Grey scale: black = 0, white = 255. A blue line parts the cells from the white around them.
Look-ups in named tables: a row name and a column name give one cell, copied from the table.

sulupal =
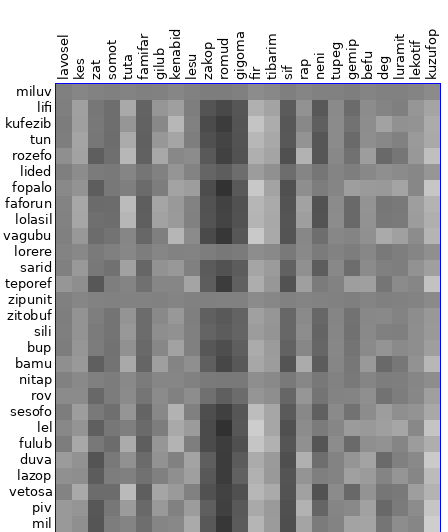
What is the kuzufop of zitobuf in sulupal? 152
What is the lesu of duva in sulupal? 163
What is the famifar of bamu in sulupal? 101
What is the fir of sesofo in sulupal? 189
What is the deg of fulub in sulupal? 146
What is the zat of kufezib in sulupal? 120
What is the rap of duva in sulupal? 176
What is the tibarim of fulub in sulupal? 177
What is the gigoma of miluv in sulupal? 128
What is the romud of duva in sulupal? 60
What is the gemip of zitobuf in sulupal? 114
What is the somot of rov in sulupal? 124
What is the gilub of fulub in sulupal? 150
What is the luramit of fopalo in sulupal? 164
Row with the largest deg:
vagubu

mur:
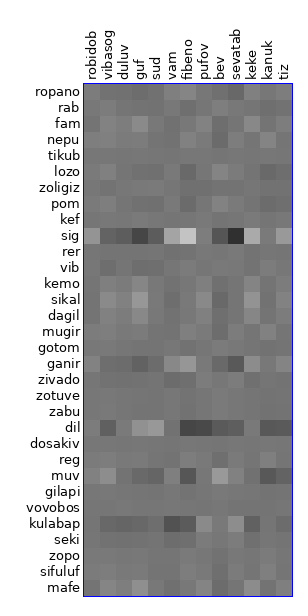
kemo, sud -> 120
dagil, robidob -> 116
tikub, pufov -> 119
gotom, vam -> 119
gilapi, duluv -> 118
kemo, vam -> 114
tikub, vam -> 117
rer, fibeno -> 115
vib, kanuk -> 124
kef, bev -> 116
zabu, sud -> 116
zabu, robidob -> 119
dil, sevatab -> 94
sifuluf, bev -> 111
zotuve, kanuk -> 115
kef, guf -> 122
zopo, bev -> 114
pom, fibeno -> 107
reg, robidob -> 123
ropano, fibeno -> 133
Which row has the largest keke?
sig

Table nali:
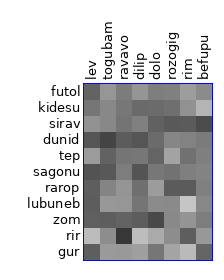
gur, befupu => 101
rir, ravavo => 55
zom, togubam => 94
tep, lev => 155
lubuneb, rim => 197
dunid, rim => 130
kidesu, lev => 118
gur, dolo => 118
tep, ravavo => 117
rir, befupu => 152
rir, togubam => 141
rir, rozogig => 141
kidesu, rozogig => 111
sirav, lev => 146
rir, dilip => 189
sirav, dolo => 97
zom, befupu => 125
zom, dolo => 73

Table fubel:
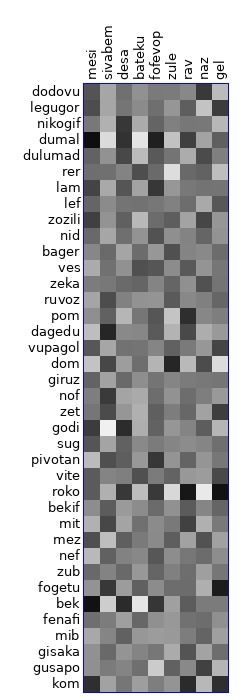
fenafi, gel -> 144
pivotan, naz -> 149
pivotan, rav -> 100
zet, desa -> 150
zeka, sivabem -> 120
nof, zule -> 146
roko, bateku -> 189
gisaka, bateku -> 132
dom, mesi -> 195
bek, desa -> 43
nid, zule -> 143
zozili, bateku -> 184
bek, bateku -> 228
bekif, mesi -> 141
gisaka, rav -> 84
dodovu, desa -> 112
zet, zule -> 125

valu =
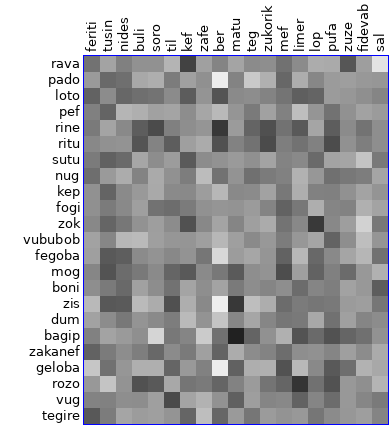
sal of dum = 140
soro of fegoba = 147
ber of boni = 163
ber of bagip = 113
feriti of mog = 134
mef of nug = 129
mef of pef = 129
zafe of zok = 136
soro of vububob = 159
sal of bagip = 146
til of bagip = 120
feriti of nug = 110
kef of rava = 66
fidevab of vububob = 190

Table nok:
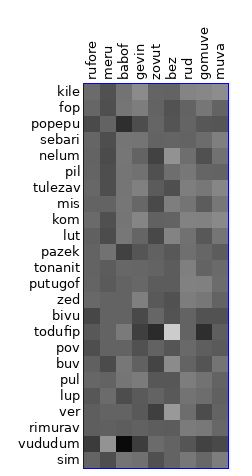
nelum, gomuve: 80
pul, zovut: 87
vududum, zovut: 107
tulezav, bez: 79
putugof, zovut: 92
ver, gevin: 89
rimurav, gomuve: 120
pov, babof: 99
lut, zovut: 72
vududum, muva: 73
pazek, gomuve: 102
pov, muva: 90
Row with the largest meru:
vududum

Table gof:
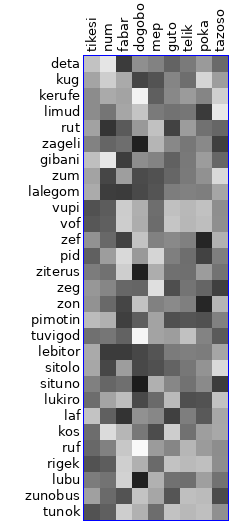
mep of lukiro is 106
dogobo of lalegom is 73
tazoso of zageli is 63
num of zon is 105
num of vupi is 92
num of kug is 206
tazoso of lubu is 114
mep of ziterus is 173
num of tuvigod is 118
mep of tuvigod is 163
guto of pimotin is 80
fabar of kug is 170

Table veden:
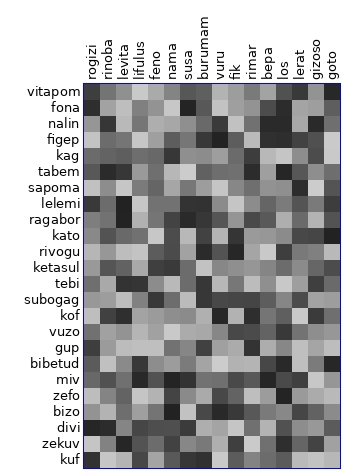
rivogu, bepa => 201
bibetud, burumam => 164
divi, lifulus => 70
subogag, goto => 157
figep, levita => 117
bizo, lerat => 70
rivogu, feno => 92
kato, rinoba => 83
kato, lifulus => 113
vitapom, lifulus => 201
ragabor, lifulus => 177
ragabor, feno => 117
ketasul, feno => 63
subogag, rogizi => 152
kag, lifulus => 110
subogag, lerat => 75
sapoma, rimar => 111

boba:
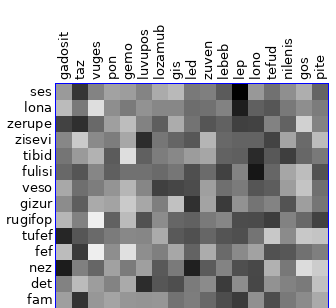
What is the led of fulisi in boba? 79
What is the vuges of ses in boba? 131
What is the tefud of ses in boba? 113
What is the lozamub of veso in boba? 64
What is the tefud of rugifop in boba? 61
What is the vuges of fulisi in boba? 134
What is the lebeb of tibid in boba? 98
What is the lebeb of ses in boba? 91
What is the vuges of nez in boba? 102
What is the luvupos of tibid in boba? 96
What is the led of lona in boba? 109
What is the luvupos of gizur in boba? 167
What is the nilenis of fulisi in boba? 166
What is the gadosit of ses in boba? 154
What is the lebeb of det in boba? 59
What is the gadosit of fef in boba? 188
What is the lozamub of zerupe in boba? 94
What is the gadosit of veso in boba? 168

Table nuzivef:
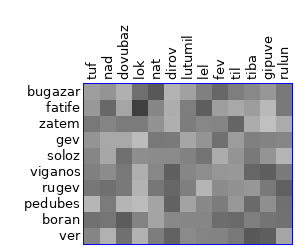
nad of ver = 177
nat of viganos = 135
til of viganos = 152
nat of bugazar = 88
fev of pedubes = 124
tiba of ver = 88
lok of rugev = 179
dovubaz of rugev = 121
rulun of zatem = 171
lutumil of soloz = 130
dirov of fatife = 173
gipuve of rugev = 121
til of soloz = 148
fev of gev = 112
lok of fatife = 63
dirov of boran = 136
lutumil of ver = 138

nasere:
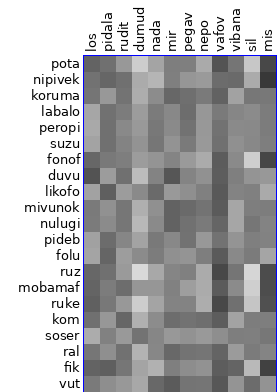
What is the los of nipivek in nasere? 114
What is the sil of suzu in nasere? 136
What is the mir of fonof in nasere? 132
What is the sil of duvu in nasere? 148
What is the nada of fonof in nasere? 148
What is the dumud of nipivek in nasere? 171
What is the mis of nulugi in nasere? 131
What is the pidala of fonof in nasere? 121
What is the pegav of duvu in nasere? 132
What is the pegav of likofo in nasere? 143
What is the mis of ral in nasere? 132
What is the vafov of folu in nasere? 90
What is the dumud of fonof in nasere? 156
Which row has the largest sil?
ruz

